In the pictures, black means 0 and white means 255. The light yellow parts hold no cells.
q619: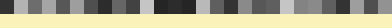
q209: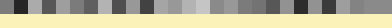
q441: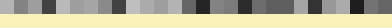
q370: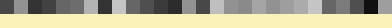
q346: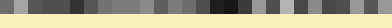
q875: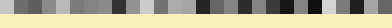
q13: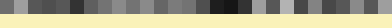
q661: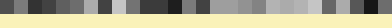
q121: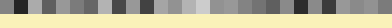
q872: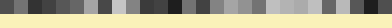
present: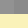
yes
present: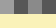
no
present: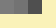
yes
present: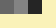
no
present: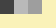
yes
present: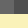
yes

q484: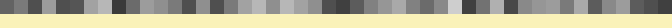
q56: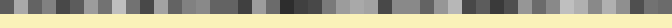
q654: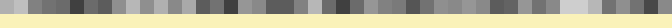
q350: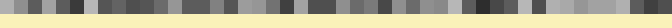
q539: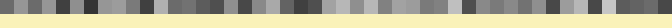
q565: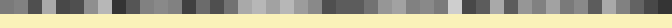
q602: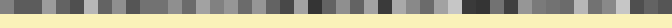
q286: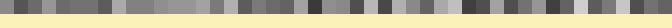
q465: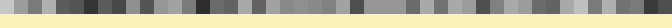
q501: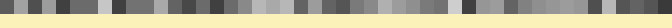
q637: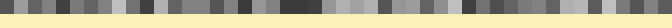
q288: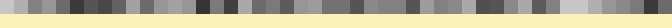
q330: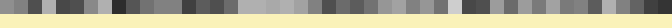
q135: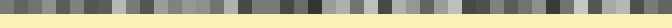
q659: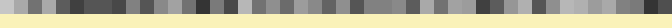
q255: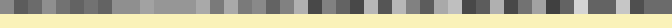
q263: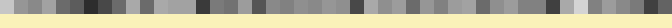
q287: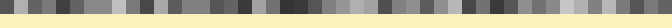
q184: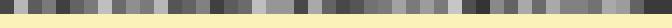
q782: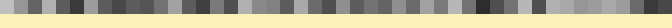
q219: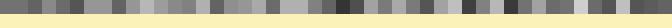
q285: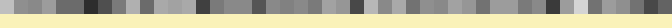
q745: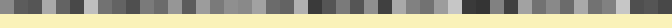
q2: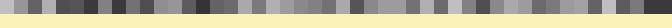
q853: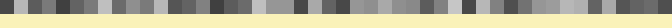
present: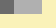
yes
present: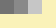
yes
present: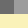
yes
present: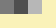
no
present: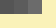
no
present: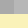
yes
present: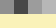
yes

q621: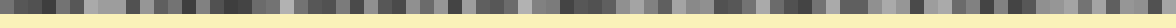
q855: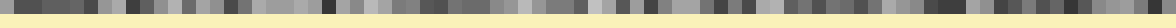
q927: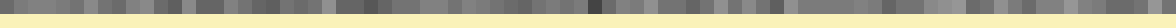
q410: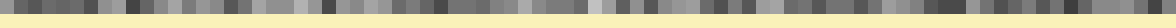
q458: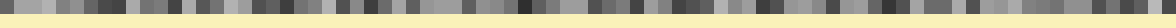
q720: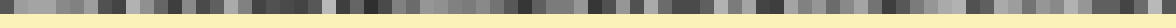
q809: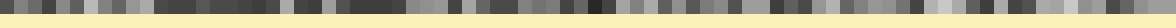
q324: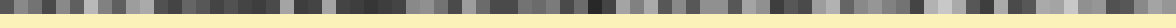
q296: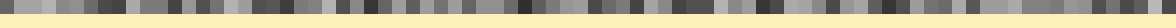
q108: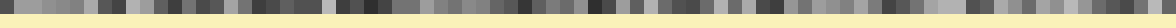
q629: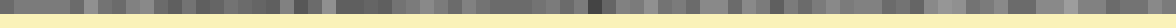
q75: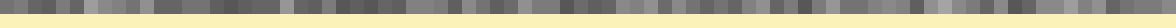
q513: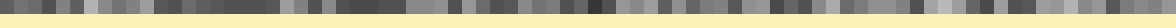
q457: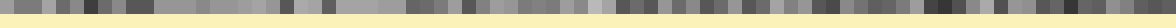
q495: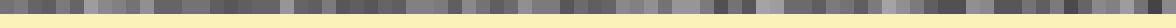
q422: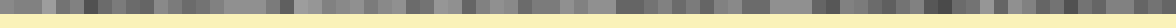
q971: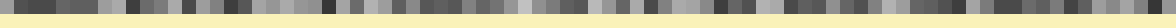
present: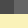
yes
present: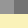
yes
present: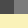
no
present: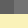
yes
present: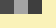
yes

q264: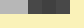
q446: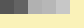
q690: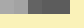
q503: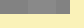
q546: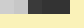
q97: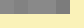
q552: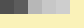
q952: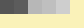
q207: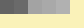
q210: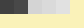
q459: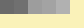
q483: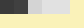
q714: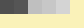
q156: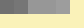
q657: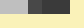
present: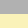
no
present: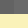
yes
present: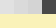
no
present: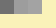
yes
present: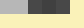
yes
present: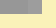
yes

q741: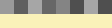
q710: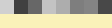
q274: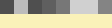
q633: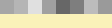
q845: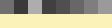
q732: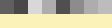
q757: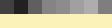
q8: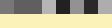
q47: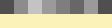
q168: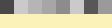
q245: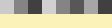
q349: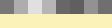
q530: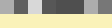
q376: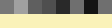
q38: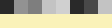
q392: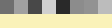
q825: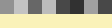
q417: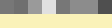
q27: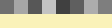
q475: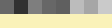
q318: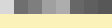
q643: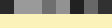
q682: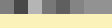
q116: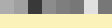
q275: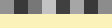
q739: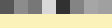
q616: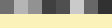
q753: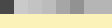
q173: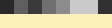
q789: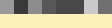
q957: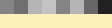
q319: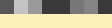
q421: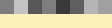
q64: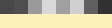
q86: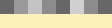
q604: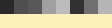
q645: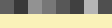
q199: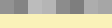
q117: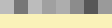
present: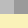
yes
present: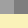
no
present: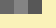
no
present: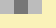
yes
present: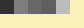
yes

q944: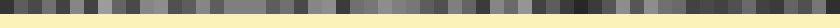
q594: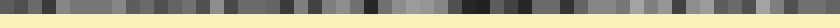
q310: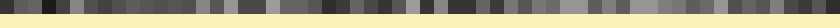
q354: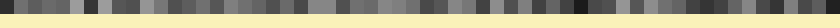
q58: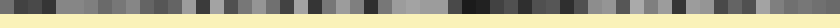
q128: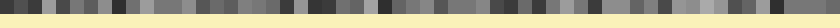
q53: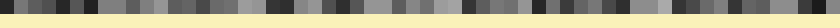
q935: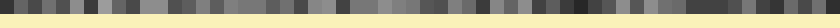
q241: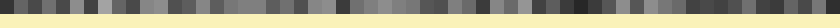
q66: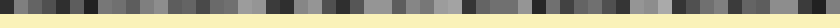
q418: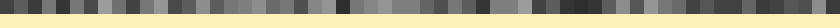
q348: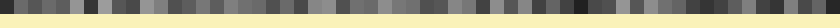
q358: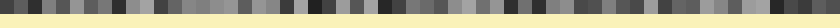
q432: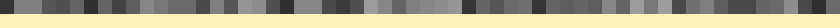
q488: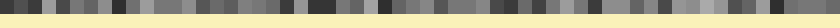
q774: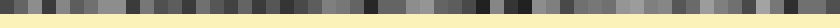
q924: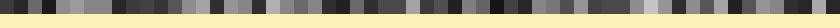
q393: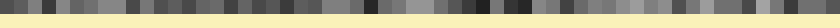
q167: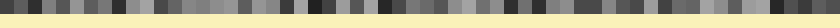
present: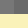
yes
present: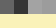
no

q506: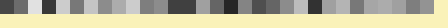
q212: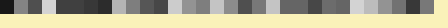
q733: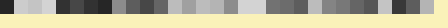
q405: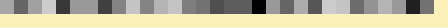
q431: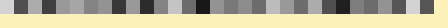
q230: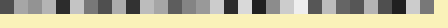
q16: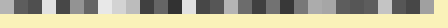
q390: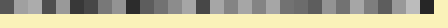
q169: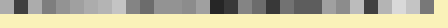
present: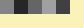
no
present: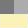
yes
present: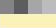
no
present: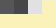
no

